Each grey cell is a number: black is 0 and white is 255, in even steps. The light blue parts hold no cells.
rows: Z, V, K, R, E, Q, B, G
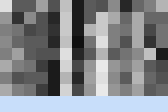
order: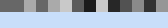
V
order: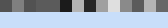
B
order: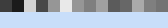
G
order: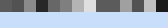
Z

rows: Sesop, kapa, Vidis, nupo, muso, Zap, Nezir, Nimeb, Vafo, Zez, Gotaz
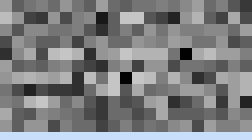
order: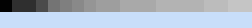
Nezir
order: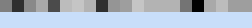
muso
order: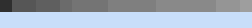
Vidis
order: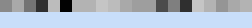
Nezir
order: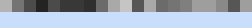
Nimeb
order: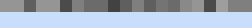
Gotaz
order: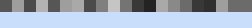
Vafo

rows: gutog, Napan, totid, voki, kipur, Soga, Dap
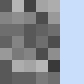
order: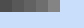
voki
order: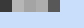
Soga
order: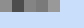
kipur
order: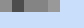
Napan
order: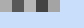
gutog
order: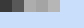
Soga

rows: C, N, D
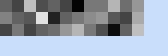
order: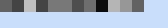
D
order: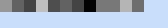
C
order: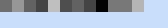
C
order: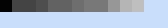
C
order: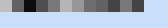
D

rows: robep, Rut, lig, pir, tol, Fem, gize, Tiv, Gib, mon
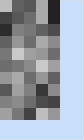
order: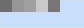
tol
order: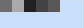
Rut
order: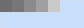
Fem
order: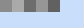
pir
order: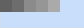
pir

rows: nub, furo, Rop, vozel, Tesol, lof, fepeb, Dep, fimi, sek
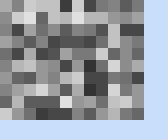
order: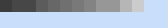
sek
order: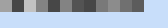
Rop
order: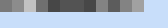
vozel

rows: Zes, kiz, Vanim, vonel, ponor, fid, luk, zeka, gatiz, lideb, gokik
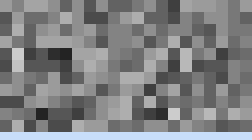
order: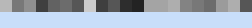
ponor
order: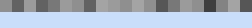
zeka
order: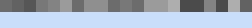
gokik
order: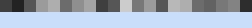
lideb
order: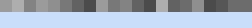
luk
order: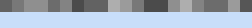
kiz

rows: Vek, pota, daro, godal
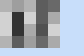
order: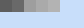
godal
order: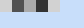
daro
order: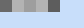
Vek
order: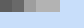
Vek
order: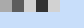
pota
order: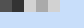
daro

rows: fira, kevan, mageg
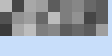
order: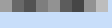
kevan
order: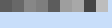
fira
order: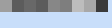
mageg
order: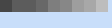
fira
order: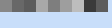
mageg

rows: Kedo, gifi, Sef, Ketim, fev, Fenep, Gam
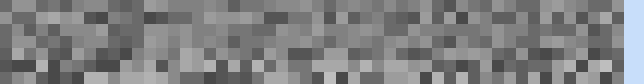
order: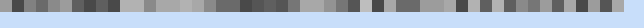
Gam
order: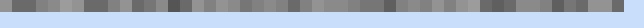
Ketim
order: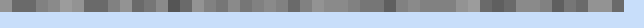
Kedo
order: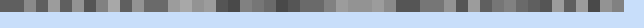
gifi
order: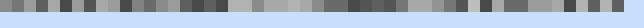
Gam
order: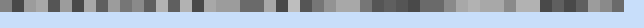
Gam
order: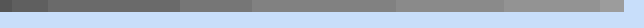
Kedo

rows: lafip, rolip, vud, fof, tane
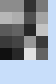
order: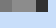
lafip
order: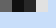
tane

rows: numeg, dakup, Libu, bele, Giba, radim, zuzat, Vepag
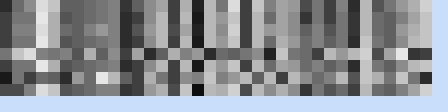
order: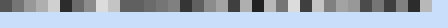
numeg
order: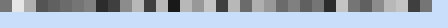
bele

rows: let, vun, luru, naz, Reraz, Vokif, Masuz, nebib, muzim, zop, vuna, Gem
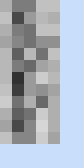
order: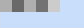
muzim
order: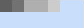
zop
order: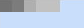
luru
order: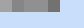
naz

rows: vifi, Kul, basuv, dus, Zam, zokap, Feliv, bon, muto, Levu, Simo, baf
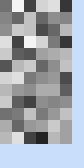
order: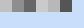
zokap
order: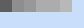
bon
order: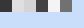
vifi
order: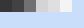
vifi

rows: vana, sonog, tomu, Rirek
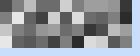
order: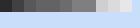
sonog
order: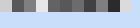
Rirek
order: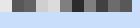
Rirek
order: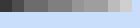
vana

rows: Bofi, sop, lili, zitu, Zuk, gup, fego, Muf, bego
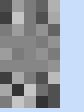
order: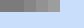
Zuk
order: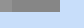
gup
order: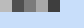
fego
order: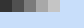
bego
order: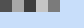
sop
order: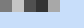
bego

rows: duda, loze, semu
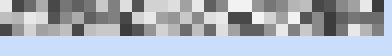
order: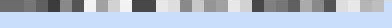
loze
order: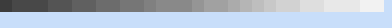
loze
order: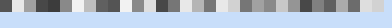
duda

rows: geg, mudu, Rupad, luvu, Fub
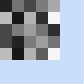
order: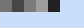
luvu
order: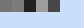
luvu

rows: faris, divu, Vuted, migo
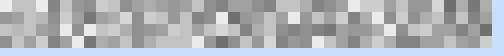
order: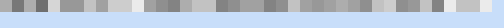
faris
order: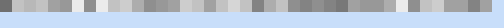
Vuted
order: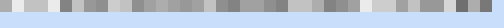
faris
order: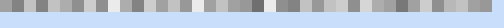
divu
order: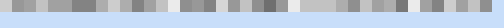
migo
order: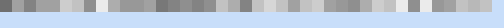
Vuted

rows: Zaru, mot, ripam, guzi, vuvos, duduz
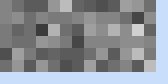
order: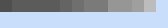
vuvos
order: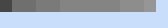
mot
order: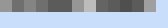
Zaru
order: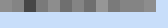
guzi
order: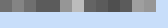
Zaru
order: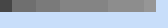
guzi

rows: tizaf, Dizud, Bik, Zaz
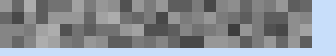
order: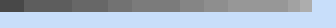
Dizud
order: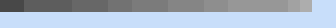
Zaz
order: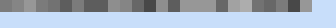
Dizud
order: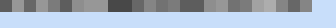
Zaz
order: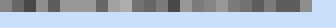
Dizud

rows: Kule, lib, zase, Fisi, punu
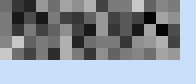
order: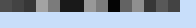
zase
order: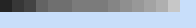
Kule
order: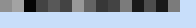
lib
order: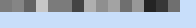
Kule
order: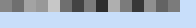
punu

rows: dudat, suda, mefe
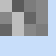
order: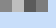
dudat
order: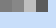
dudat
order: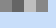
suda
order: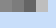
mefe
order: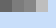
mefe

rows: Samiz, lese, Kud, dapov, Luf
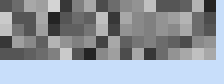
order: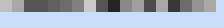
Luf
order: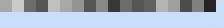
lese
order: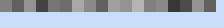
dapov
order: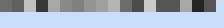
lese
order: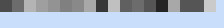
lese
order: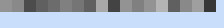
dapov

